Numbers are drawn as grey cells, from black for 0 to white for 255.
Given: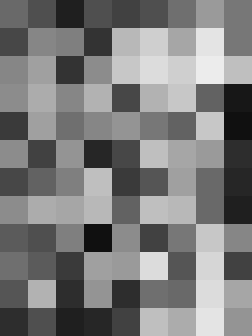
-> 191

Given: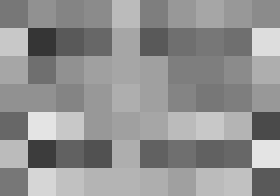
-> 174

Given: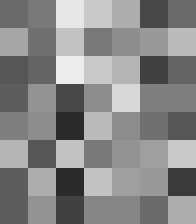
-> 100

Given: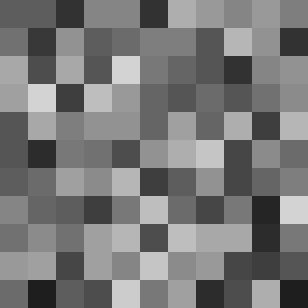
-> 146

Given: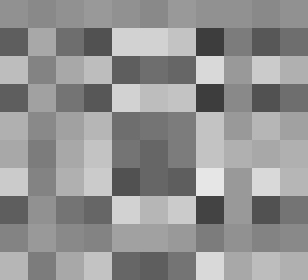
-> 176
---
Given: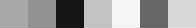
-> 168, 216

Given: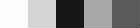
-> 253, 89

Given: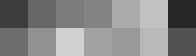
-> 61, 82

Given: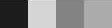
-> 28, 171

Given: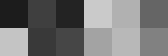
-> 28, 129

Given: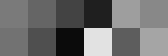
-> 122, 165

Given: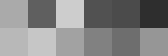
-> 170, 150

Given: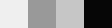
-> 239, 6

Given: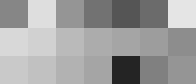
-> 134, 149
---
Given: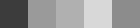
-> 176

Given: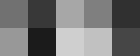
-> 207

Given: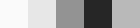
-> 147

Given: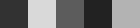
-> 92

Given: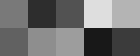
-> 157

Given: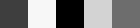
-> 0

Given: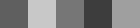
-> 118

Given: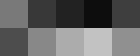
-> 172

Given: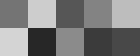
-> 139
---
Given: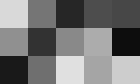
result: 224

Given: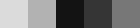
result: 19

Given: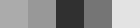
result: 48

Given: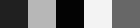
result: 3

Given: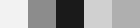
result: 26

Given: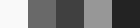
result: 64
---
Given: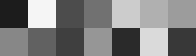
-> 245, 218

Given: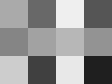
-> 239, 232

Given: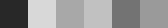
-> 216, 193

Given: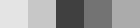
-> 228, 199

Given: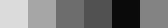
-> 219, 166

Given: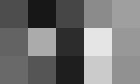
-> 229, 203

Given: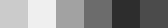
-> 239, 203

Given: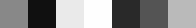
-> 254, 234
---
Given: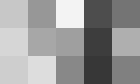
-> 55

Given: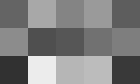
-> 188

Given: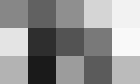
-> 91

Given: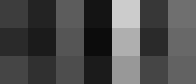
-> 69

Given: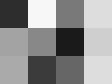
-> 102

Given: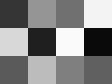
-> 127

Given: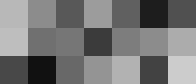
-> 66

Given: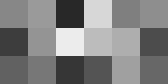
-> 160

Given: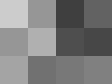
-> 120

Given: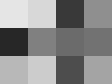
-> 77
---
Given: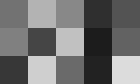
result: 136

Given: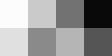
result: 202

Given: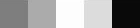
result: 253

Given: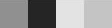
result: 37

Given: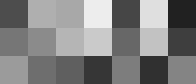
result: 70

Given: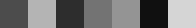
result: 148
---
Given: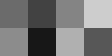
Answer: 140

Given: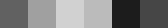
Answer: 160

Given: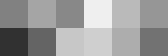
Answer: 199

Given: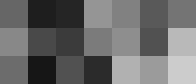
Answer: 177

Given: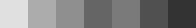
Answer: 143

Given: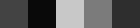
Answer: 67

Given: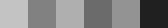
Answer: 147
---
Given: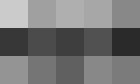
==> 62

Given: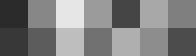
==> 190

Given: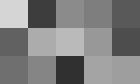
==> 186

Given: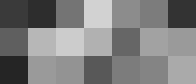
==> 204

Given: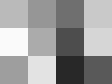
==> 77

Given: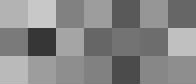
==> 165

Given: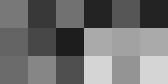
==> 29

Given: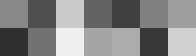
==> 239
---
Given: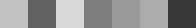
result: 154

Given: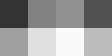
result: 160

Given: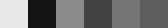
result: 117

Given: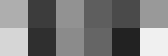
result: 74

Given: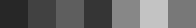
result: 135

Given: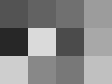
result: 39

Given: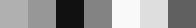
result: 249

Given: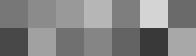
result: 126

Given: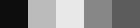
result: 92
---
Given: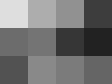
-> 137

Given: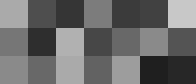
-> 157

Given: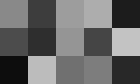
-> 112

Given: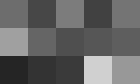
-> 58

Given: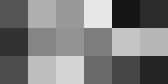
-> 106

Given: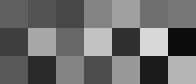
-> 153
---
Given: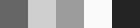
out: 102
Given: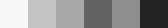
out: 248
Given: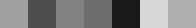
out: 160
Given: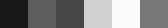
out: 24
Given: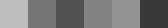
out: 190
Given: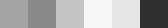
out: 165
